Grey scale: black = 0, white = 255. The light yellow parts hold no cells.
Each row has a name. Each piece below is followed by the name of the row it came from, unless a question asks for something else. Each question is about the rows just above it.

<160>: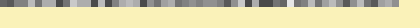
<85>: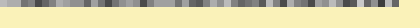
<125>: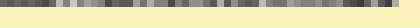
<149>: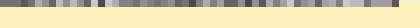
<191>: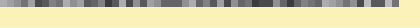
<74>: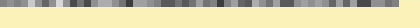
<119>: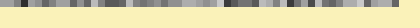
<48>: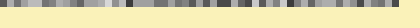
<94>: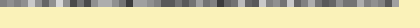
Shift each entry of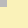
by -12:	[175]
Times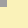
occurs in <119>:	9

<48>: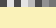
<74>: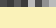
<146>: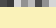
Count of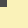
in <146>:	2
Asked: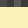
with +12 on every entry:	[ 87  71 102  71]
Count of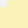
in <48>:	0

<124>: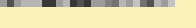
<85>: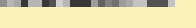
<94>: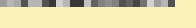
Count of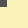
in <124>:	3
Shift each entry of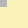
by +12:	[194]
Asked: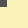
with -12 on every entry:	[70]
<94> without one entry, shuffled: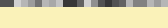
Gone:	[69]
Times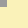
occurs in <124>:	7

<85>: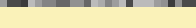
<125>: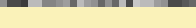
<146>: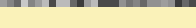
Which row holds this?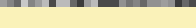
<146>
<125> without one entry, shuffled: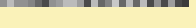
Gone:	[88]
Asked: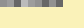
<125>
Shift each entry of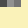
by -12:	[ 62 133 104]
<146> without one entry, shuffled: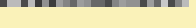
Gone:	[116]
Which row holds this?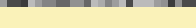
<85>
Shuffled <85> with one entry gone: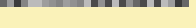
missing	[171]

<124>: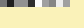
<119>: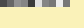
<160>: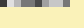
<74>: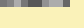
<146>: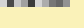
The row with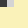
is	<146>
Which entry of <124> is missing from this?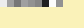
[46]

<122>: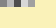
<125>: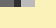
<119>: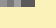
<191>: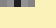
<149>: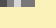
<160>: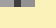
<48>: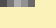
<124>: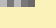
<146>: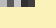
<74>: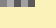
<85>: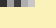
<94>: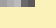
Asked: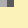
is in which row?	<74>
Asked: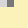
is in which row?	<149>
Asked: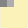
<74>

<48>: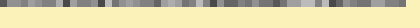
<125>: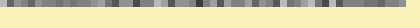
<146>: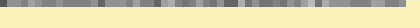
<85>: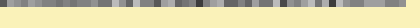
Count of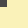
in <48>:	4
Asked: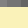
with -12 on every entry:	[117 104 104  89]
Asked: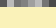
<125>
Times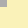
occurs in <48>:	2
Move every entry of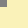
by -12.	[117]

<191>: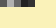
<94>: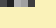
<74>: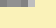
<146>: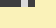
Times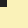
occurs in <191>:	1
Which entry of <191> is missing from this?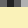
[50]
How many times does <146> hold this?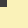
4

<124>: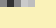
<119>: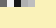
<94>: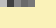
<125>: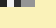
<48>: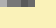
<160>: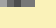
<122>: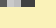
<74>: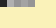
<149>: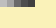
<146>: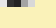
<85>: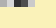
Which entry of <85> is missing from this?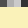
[216]
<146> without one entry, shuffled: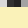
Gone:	[231]
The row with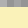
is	<74>
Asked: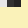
<146>

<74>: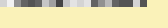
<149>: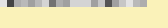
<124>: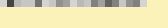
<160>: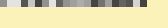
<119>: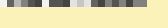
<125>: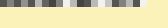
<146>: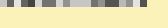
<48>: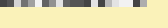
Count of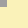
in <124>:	2
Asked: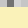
<124>
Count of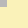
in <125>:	4
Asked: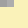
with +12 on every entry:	[172 185]
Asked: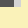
<74>
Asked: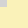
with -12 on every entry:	[200]

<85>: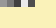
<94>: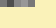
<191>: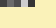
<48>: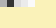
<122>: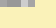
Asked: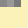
<94>
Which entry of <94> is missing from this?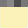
[152]
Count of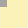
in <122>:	2
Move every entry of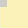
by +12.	[217]
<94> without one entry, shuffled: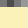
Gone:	[136]

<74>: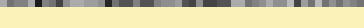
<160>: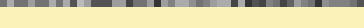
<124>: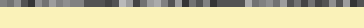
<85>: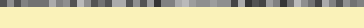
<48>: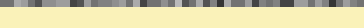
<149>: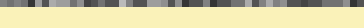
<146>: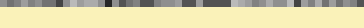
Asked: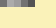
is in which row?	<48>
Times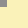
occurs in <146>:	11
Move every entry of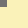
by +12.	[126]
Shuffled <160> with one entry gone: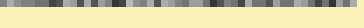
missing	[99]

